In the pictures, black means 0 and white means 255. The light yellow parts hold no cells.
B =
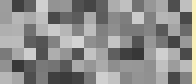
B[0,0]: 157
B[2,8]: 128
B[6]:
[183, 166, 78, 124, 63, 59, 67, 120, 207, 193, 135, 148, 145, 174, 71, 129]
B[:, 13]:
[169, 182, 89, 118, 207, 192, 174]
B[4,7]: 195
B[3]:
[186, 187, 95, 84, 130, 197, 211, 143, 133, 196, 149, 83, 151, 118, 68, 153]
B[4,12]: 160
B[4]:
[122, 167, 205, 81, 174, 149, 83, 195, 164, 95, 63, 55, 160, 207, 176, 74]
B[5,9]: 142
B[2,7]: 189
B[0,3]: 208
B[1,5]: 102
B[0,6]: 81
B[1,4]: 74
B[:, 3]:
[208, 191, 178, 84, 81, 121, 124]
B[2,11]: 122
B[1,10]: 126
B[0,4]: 147
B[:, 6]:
[81, 92, 132, 211, 83, 170, 67]
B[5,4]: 116
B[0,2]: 96
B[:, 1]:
[64, 182, 177, 187, 167, 56, 166]

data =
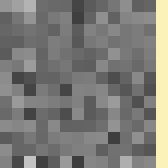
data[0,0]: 149
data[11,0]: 91
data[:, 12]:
[101, 141, 112, 129, 125, 120, 87, 80, 129, 85, 135, 104, 86, 136]
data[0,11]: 96
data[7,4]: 110
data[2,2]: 115
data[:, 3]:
[109, 105, 109, 107, 100, 103, 100, 123, 131, 108, 105, 104, 118, 64]
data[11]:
[91, 102, 120, 104, 124, 129, 126, 136, 138, 62, 111, 144, 104]
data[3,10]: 119
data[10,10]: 116
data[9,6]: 137
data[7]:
[144, 129, 69, 123, 110, 69, 131, 129, 135, 103, 86, 113, 80]
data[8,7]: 91
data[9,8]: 101
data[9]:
[105, 124, 67, 108, 100, 77, 137, 91, 101, 135, 105, 121, 85]
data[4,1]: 137
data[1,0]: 97
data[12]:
[140, 102, 103, 118, 108, 121, 128, 129, 95, 113, 114, 94, 86]
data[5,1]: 120
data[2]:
[102, 108, 115, 109, 99, 124, 92, 130, 120, 136, 119, 124, 112]
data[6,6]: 122
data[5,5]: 119
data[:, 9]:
[118, 98, 136, 114, 145, 113, 77, 103, 155, 135, 147, 62, 113, 112]
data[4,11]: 111
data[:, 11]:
[96, 137, 124, 124, 111, 105, 137, 113, 80, 121, 106, 144, 94, 130]
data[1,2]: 148
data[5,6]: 96

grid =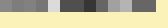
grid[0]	136
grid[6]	79
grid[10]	180

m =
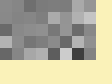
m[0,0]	138
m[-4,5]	148
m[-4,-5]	127
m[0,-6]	111
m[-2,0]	179
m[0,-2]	169
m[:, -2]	[169, 177, 107, 180, 62]
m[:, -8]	[138, 137, 106, 179, 103]
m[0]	[138, 134, 111, 123, 125, 124, 169, 149]
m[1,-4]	171
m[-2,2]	118

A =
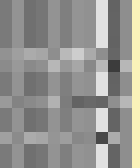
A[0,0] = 122
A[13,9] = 100
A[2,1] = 147
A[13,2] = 112
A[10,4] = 147
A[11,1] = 139
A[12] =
[122, 147, 112, 118, 147, 127, 148, 145, 225, 100, 142]
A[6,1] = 147
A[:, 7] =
[145, 145, 145, 145, 170, 136, 145, 145, 105, 145, 145, 140, 145, 145]
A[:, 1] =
[147, 147, 147, 147, 159, 153, 147, 147, 131, 147, 147, 139, 147, 147]
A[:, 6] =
[148, 148, 148, 148, 205, 167, 148, 148, 99, 148, 148, 136, 148, 148]
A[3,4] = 147
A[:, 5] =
[127, 127, 127, 127, 185, 152, 127, 127, 124, 127, 127, 158, 127, 127]
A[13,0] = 122
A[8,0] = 154
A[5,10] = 183
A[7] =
[122, 147, 112, 118, 147, 127, 148, 145, 225, 100, 142]
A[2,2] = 112
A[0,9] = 99
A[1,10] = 142
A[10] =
[122, 147, 112, 118, 147, 127, 148, 145, 225, 100, 142]
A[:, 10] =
[142, 142, 142, 142, 142, 183, 142, 142, 183, 142, 142, 142, 142, 142]
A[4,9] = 102
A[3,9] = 99
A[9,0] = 122
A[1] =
[122, 147, 112, 118, 147, 127, 148, 145, 225, 100, 142]
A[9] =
[122, 147, 112, 118, 147, 127, 148, 145, 225, 100, 142]
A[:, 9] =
[99, 100, 100, 99, 102, 60, 99, 100, 143, 100, 100, 172, 100, 100]
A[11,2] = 171
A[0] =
[122, 147, 112, 118, 147, 127, 148, 145, 225, 99, 142]
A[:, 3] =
[118, 118, 118, 118, 166, 144, 118, 118, 144, 118, 118, 166, 118, 118]

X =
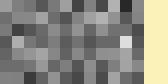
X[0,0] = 156
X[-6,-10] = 136
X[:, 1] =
[127, 135, 66, 174, 137, 109, 128]
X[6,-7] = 91
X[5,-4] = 89
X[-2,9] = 127
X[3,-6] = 114
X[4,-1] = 105
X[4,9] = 145
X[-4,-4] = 104
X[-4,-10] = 119
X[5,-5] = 142
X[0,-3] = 178
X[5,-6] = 85
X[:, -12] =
[156, 111, 122, 88, 100, 109, 129]
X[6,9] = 163
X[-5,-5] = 103
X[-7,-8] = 121
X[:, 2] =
[116, 136, 86, 119, 149, 118, 59]
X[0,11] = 136
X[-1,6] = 72
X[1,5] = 84
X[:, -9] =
[87, 162, 106, 102, 164, 152, 99]

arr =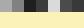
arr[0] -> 170
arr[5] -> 75
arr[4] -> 218

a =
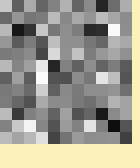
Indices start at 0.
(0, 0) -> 199
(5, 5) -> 129
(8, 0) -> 123
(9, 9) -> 138
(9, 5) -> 161
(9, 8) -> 24
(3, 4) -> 190
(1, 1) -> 149
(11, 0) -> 186
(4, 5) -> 145
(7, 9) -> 147
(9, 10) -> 163
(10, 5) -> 155
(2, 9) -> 250
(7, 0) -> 120
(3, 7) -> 119
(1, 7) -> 149
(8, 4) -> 139
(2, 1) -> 23
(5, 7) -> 142
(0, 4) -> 130
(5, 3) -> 232
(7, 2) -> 106
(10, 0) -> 130
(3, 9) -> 182
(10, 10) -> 84
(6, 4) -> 83
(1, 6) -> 168
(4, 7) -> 125
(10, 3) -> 134
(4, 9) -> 167
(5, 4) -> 36
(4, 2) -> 139
